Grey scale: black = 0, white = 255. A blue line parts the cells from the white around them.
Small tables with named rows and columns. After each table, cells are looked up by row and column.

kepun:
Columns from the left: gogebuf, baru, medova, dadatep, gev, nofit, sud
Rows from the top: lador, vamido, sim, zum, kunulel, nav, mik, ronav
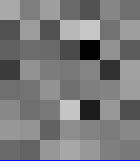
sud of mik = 136
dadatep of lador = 105
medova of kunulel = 146
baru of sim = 109
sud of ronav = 121
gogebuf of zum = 59
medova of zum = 124
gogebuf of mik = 151
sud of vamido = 158
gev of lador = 82
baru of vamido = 156
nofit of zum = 49
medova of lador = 158
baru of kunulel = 115
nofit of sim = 145
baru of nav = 111
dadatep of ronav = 167
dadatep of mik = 141
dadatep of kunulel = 112
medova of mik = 98
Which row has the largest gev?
vamido

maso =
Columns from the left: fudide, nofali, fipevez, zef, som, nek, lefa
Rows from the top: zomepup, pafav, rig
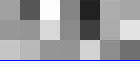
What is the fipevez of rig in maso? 149
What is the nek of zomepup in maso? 173
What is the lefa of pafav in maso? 227
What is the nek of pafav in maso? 170
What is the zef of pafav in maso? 138
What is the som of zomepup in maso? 33
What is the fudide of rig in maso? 197
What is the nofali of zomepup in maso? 86
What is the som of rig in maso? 210
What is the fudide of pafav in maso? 151
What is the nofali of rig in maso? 184
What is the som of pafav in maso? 62
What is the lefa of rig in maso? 112
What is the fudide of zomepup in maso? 160
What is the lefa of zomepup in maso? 166
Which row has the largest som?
rig

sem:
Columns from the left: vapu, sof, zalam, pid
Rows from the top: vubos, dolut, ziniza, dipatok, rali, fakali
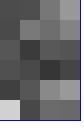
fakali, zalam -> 107
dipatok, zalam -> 54
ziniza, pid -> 84
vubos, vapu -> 76
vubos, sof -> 78
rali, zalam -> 137
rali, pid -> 153
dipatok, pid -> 69
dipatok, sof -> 73
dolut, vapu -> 74
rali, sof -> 86
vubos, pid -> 152
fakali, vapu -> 209
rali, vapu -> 64
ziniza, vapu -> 86
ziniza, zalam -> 88
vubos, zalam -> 119
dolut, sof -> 121
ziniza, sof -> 59

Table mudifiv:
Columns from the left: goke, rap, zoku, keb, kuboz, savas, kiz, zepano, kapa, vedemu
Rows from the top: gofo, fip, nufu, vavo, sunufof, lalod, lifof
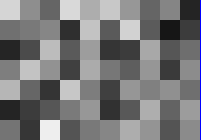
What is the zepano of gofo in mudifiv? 101
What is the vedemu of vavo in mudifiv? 140
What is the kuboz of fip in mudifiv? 195
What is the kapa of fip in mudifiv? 22
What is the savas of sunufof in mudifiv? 64
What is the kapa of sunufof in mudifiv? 144
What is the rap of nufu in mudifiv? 75
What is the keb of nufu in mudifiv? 90
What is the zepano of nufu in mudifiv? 168
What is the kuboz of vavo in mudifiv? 171
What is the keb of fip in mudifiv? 47
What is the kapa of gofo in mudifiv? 133
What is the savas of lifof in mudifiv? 134
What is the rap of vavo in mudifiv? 195
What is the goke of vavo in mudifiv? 126
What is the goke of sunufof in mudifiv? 182
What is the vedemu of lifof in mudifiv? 139

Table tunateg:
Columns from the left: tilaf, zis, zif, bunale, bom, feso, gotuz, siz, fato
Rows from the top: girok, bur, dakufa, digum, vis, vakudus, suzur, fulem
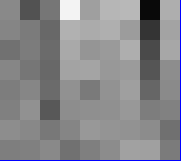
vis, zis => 134
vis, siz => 102
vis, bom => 122
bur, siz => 52
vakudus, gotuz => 152
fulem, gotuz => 161
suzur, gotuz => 146
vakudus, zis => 145
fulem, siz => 160
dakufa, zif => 107
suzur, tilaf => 141
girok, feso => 182
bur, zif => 104

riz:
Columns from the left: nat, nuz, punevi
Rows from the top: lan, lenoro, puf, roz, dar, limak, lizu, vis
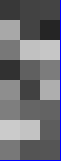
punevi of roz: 124
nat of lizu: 203
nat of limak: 126
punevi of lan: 68
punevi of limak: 99
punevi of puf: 198
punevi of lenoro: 37
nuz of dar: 65
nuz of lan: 66
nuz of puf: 193
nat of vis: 120
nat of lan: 56
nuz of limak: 101
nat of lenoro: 168
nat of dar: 142
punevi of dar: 174
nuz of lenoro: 67
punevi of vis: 85

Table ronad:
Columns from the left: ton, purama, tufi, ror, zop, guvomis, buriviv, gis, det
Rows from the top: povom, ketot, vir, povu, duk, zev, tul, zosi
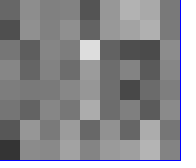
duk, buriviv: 72
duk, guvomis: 110
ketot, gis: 176
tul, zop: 104
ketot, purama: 144
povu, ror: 109
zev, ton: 117
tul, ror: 155
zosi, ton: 52
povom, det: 121
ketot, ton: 79
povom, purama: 141
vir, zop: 221
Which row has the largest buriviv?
povom

